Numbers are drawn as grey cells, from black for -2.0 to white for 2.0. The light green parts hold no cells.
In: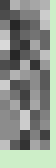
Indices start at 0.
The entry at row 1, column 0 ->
-0.8
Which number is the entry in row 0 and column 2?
0.4
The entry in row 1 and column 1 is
-0.6
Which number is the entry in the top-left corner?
-1.0
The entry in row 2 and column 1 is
-1.4
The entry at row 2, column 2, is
-0.8
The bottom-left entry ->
1.0
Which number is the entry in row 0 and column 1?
0.8
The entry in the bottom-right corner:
0.0
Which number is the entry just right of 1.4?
-0.8
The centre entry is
0.4
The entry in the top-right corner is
0.8
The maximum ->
1.4
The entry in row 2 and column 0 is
0.0
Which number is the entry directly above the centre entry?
0.8

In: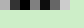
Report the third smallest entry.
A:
-1.2
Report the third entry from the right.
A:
-1.8
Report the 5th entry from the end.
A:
-2.0

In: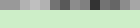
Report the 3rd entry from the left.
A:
0.8
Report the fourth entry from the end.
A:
-0.2

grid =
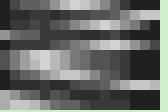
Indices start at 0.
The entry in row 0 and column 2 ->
-0.5
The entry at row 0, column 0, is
-1.5
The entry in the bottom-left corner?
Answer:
0.7
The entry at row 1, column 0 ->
-1.5
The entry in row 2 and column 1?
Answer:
-1.1
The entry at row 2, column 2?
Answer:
-1.1
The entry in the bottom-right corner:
-1.5
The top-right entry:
-1.5
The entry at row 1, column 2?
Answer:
-1.3
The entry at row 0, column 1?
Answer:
-0.9
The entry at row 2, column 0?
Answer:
-1.5

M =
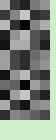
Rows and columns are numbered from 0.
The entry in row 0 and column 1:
-1.1
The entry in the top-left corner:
0.7
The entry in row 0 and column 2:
-1.5
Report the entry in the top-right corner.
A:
0.3
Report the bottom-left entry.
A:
-1.3
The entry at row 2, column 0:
0.9
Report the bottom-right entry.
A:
-0.9

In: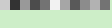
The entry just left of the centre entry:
-0.2
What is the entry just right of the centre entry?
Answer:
0.6
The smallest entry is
-1.2

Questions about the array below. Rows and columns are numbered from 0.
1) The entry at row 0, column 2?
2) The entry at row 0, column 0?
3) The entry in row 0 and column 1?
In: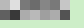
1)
-0.1
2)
0.9
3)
1.5

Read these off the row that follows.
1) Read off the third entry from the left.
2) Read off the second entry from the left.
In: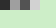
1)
-0.7
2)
0.5

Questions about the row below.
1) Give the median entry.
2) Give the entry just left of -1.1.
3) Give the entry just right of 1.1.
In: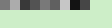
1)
-0.5
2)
0.7
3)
-1.7
